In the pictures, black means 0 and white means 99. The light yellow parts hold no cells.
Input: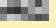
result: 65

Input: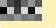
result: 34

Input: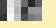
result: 37

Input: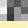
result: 49

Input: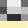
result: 42

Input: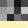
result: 27

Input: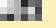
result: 38

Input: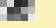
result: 58

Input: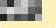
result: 45

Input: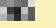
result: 85
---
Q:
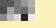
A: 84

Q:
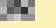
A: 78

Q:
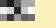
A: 60

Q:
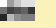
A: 55

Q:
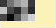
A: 34

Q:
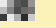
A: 68
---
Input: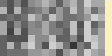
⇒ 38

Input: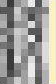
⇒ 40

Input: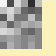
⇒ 46

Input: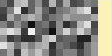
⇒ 45

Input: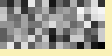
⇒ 57

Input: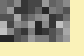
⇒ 15
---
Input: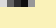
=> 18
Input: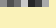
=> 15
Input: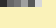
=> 62
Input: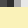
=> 18
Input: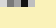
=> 63
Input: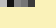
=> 52
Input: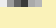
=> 22
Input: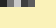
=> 78
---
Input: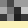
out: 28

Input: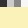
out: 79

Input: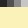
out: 32

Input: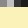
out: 75

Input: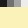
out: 44

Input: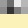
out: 42

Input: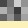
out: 45

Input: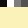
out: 99

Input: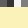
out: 20

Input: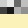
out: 90
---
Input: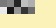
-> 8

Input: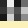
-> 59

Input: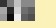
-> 15

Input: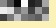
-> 86

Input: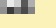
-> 23

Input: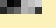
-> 31

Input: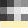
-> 79

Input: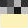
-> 52

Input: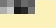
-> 79

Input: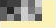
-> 14
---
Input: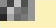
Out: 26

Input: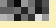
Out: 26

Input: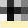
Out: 18

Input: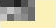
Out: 24

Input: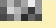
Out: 71

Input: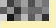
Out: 25

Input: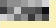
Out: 55
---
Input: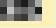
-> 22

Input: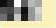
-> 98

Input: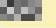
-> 46

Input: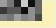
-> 12

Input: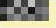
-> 65

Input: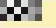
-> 20
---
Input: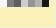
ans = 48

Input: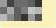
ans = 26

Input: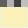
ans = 69

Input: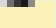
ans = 43

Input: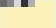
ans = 52

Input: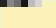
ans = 52

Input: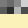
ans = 41

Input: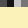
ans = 8

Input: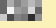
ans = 67

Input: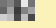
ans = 51
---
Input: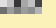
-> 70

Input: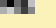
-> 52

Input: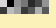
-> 34

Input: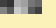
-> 25

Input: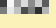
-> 70

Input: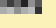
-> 19

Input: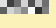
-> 49
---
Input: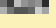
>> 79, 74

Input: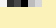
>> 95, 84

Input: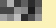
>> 74, 69

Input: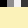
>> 94, 55

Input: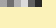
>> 85, 69

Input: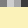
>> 80, 65
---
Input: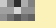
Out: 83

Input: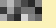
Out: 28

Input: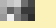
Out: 53

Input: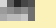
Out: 49

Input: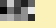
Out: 22

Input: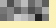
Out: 36

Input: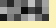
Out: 53

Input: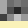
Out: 15
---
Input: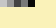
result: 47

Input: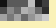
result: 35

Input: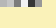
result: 94

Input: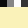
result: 20

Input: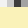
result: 63

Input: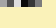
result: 4

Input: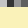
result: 37
